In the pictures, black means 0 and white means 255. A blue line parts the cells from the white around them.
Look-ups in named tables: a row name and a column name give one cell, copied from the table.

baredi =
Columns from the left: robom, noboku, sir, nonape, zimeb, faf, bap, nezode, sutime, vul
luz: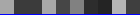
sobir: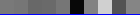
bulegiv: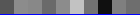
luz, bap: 45
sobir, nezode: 208
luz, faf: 129
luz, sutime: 181
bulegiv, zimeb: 140
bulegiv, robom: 86
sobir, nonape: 106
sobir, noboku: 118
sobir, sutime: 83
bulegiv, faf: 194
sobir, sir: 104
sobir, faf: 8
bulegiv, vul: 110
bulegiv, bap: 114
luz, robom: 167
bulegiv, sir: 136
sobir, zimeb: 118
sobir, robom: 121
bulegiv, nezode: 16
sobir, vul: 133
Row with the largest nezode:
sobir

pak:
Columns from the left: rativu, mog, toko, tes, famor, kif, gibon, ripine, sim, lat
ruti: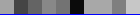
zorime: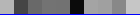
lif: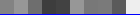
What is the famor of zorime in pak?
114
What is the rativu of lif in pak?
131
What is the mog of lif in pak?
151
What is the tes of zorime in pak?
115
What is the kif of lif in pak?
151
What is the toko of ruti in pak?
100
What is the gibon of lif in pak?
120
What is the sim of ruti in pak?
127
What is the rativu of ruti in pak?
164

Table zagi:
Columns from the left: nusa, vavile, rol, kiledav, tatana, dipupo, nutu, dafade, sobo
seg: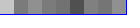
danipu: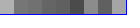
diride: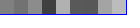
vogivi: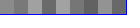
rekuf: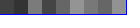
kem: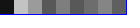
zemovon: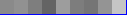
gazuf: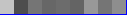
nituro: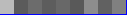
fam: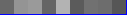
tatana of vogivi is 162
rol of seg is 144
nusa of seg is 198
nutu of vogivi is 98
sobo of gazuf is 142
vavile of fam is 148
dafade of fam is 109
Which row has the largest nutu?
gazuf

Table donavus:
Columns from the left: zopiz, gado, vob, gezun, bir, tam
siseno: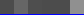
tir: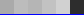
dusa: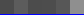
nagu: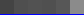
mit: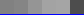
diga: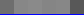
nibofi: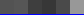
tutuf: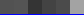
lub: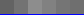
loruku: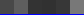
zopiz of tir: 170
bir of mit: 165
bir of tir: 209
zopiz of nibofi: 83
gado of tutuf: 84
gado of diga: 135
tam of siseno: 144
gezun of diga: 133
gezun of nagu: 80
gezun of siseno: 76
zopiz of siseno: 76
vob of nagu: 82
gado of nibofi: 86
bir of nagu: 87
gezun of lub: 129
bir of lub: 117
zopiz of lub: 99
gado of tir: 188
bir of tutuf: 75
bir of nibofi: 74
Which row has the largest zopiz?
tir

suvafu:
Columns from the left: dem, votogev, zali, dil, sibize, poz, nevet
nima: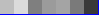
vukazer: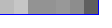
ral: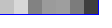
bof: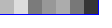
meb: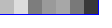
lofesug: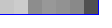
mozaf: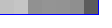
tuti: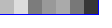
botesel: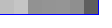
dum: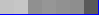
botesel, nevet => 94
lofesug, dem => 198
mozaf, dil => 148
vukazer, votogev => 198
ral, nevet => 62
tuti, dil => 153
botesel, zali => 146
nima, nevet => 57
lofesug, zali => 141
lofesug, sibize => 146
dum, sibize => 145
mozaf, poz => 143
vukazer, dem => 187
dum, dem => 195
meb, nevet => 56
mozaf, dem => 193
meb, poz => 121

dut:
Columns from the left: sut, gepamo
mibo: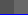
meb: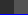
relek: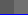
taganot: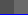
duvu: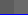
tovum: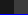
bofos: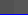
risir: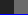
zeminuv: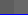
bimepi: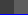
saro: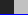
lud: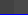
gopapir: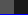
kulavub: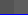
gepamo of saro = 193
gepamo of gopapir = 25
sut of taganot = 81
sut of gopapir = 84
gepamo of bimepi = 94
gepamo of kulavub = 94
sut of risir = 35
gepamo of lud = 73
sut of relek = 91
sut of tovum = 24
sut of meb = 46

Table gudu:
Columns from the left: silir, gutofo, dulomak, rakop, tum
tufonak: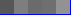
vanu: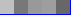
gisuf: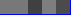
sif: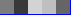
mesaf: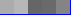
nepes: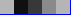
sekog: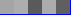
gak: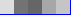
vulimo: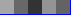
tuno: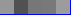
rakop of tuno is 121
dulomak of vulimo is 51
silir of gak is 221
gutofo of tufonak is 126
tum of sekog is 95
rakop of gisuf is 126
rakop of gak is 167
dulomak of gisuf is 64
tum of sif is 101
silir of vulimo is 166
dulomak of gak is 102
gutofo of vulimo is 104
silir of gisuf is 120
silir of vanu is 192
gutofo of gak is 115
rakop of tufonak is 111
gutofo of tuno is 81
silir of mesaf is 172

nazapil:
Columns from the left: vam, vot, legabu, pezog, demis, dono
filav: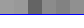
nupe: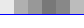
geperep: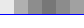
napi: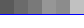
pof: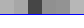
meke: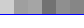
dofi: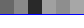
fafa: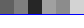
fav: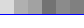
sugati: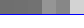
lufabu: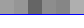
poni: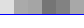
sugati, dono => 211
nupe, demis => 136
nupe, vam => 234
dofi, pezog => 160
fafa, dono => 211
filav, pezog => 139
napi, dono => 193
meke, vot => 159
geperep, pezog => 119
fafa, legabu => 38
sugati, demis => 135
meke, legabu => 165
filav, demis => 130
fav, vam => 219
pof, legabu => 70

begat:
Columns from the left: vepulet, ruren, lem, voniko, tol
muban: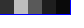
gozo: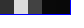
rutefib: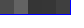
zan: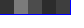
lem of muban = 89
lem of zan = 76
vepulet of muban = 48
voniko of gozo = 9
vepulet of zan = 51
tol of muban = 9
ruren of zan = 123
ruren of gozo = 220
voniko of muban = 30
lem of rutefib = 53
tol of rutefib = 63
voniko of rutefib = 54
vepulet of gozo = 48
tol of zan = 62
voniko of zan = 44
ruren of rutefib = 99
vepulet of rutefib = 75
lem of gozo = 66
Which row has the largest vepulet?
rutefib

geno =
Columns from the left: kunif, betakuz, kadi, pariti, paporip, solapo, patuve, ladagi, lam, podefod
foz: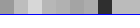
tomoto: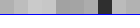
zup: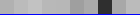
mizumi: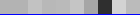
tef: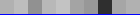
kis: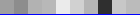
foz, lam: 187
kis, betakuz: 141
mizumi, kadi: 194
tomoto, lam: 187
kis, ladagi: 47
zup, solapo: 159
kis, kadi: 178
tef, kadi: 145
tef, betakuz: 189
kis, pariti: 184
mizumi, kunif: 179
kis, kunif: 159
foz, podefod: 187
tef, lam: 166
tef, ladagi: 47
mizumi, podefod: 187
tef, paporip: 195
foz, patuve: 172

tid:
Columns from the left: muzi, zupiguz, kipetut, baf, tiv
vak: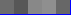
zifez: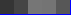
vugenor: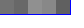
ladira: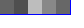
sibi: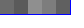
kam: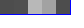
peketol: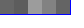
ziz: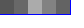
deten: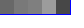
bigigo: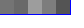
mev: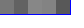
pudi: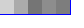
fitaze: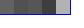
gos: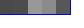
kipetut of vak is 136
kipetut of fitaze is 86
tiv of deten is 71
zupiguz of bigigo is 105
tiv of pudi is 125
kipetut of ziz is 171
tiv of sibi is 96

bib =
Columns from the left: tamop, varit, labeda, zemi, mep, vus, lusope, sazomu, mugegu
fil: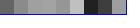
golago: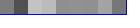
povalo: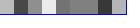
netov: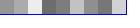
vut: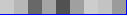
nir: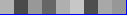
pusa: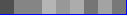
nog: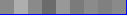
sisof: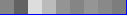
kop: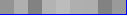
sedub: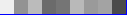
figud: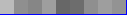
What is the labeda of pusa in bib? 133
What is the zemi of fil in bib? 163
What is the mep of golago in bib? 143
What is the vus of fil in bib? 192
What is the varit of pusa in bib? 133
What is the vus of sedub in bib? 185
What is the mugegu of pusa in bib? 120
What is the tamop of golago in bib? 124
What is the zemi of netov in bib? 109
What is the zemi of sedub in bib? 107
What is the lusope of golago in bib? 144
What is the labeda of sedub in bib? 187

